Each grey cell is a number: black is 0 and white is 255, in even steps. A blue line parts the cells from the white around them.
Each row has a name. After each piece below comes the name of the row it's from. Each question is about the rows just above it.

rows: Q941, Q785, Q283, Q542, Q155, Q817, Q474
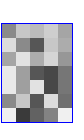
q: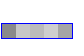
Q941
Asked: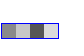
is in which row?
Q817
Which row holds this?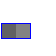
Q474
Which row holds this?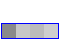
Q941

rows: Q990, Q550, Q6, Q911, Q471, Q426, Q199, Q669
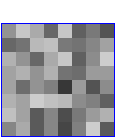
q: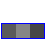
Q669
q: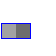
Q471
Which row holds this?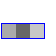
Q990
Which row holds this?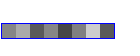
Q669

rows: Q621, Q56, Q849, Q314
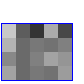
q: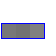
Q56
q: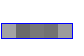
Q314
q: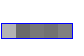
Q56
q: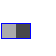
Q621

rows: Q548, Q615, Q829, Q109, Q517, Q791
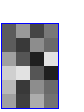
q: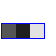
Q829
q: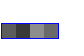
Q615
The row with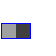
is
Q791
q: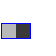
Q517
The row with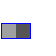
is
Q829
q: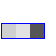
Q109

